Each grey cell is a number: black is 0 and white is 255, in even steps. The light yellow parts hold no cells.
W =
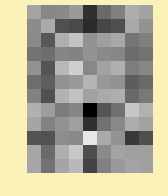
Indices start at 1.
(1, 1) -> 164
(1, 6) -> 106
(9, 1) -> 165
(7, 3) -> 178
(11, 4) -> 200
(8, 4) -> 133
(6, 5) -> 180
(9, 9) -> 162
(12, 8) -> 164
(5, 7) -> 175
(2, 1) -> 140
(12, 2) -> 114
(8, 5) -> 1
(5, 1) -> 146
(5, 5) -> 136
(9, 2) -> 130
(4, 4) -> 131
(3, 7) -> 168
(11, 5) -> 78
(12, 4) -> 185
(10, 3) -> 141
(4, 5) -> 147
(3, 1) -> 138
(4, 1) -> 115
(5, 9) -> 135
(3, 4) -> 195
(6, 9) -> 105
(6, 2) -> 94
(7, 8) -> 105
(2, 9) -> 147

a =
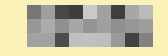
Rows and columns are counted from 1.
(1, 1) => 118
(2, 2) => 172
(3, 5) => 193
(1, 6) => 161
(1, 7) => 62
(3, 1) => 162
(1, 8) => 167
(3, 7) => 154

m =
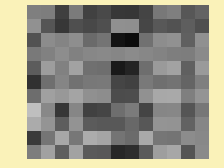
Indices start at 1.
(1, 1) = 127
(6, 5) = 120
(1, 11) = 127
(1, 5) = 65
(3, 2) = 140
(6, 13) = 127
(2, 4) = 79
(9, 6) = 88
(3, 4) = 142
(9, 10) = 148
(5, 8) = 36
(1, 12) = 87
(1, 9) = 68
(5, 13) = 154
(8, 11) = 135
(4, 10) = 131
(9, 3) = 93
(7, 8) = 77
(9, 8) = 104
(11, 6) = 88
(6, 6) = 121
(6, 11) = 115
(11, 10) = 158
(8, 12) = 85
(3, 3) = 132
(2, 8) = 143
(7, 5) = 144
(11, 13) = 138
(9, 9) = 87
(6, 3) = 133
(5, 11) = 162
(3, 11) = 145
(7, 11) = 169
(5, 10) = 154
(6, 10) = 111
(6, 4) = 113

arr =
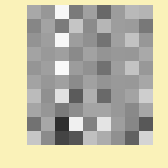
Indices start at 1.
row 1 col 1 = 168
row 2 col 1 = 134
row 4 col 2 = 153
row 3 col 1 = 147
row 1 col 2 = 151
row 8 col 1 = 165
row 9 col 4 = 240
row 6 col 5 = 161
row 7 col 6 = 105
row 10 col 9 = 212
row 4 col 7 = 152
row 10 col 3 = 68
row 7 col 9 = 206
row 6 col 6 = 148
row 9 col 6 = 228
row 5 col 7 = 158
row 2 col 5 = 139
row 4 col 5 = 162
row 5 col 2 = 159
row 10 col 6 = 172
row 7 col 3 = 225
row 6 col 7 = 153
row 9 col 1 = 114
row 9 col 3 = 46

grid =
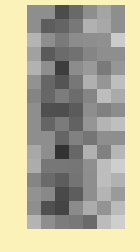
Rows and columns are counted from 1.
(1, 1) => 142
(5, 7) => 150
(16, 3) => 124
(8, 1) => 142
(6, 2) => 102
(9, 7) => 191
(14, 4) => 93
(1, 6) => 164
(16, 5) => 106
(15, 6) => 147
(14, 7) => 154
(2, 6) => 168
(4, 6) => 142
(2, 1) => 142
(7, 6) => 189
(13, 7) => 177
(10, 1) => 142
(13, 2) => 106
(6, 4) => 119
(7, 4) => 108
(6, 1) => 146
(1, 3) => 76
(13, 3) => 93
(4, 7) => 142
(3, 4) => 140
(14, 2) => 136
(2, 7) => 142
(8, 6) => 128
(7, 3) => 124
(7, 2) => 103
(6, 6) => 149
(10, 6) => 142
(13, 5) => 142

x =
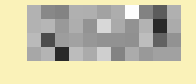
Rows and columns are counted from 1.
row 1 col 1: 178
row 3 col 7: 146
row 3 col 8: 144
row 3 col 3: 157
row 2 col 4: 174
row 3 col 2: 76
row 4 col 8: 171
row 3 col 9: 189
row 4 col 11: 161
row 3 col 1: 186
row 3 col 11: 146
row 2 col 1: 178
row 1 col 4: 176

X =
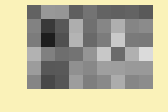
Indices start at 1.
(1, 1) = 98
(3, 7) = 201
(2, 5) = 112
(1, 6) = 99
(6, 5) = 126
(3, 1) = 124
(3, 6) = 124
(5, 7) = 158
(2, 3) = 88
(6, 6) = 137
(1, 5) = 115
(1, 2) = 152
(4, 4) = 115
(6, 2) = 72
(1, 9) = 89

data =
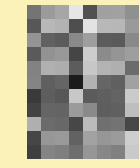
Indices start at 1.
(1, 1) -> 116
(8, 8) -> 190
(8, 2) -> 101
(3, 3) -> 91
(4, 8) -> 158
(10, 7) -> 155
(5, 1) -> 130
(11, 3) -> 127
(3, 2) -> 97
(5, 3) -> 173
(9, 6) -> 112
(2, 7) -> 183
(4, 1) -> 90
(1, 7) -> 161
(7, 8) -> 202
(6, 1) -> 132
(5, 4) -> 92
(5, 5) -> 199
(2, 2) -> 184
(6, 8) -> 161
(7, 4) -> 199
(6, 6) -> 102
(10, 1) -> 70
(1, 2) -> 155
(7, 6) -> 95

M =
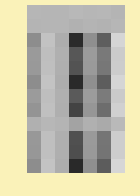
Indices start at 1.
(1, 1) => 182
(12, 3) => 173
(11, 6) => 116
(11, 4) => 78
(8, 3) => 175
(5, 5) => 154
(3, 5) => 143
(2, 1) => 180
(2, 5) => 180
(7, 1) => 155
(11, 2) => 191
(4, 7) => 203
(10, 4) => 80
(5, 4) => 83
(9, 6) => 170
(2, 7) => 182
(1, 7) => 180
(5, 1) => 153
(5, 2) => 191
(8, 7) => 208
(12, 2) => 195
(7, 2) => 190
